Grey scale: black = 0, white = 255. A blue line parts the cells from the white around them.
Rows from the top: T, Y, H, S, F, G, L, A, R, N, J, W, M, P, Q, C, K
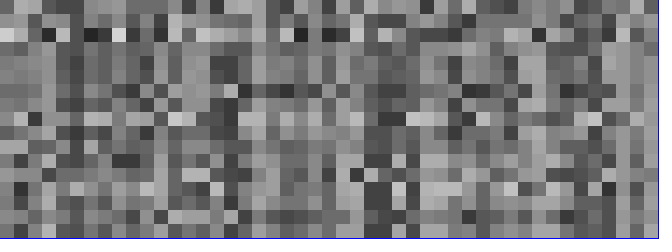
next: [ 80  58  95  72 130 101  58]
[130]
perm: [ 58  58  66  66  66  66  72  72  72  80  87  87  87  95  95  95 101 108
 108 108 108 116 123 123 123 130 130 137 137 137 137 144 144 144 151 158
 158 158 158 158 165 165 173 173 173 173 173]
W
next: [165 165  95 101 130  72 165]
[151]
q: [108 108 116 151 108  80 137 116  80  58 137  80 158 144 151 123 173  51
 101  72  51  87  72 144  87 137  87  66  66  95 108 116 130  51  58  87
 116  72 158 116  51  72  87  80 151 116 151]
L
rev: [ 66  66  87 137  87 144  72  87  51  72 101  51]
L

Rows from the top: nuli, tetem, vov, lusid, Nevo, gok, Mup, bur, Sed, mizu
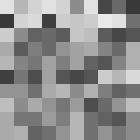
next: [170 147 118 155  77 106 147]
[190]
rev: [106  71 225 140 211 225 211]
nuli
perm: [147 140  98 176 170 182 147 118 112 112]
mizu
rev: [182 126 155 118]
Sed
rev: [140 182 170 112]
Mup
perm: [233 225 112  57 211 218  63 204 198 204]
tetem

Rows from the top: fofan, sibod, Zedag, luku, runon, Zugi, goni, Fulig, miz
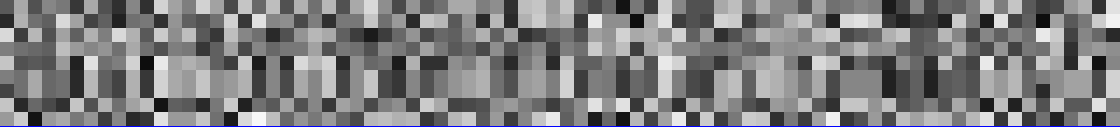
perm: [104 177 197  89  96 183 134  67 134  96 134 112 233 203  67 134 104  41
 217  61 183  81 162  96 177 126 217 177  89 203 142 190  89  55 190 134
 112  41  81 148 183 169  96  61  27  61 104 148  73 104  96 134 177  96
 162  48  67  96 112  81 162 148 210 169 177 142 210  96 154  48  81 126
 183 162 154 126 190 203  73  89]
Zedag
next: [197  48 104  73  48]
[142]
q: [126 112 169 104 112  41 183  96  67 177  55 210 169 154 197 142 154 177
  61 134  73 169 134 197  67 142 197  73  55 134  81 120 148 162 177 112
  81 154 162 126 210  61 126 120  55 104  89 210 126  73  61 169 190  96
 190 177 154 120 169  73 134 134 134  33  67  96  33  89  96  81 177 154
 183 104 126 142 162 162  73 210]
Zugi

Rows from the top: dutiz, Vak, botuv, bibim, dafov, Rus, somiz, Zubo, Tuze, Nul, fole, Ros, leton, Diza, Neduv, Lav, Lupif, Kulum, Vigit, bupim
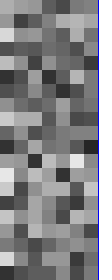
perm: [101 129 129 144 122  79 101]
Nul
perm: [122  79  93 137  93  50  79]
somiz
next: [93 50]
[79]
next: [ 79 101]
[122]
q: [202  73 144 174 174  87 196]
Diza
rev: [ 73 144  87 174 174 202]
Tuze
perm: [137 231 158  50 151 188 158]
leton

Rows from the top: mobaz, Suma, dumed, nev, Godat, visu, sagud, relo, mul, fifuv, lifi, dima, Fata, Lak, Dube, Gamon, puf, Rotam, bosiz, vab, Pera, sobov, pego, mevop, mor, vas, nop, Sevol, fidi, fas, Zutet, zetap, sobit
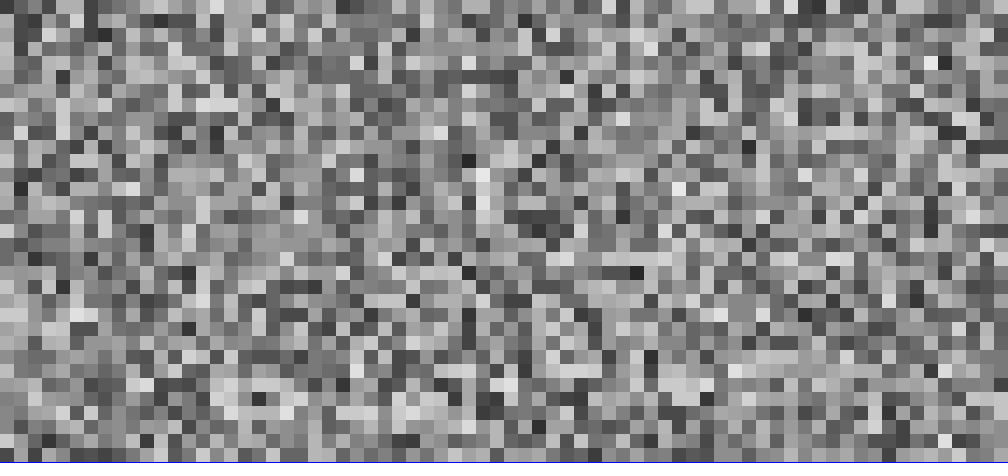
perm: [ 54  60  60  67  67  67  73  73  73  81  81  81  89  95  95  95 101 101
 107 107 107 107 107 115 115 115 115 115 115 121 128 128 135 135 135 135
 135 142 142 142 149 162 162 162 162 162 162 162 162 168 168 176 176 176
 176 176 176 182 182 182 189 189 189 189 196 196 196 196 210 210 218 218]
sobov
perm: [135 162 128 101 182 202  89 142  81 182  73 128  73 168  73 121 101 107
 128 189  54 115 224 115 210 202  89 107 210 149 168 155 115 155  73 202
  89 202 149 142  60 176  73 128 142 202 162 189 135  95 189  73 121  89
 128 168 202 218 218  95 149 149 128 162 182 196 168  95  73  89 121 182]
fas
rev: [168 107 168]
mor
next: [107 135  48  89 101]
[67]
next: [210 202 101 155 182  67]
[182]
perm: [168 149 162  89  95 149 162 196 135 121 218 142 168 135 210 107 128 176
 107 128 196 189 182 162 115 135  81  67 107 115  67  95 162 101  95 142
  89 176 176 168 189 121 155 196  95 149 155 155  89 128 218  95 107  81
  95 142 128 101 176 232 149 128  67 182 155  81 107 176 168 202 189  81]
Fata
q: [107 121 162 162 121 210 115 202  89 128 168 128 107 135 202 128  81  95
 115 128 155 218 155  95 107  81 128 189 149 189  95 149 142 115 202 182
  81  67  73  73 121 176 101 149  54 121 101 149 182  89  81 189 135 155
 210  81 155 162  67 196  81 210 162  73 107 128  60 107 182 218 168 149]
Gamon

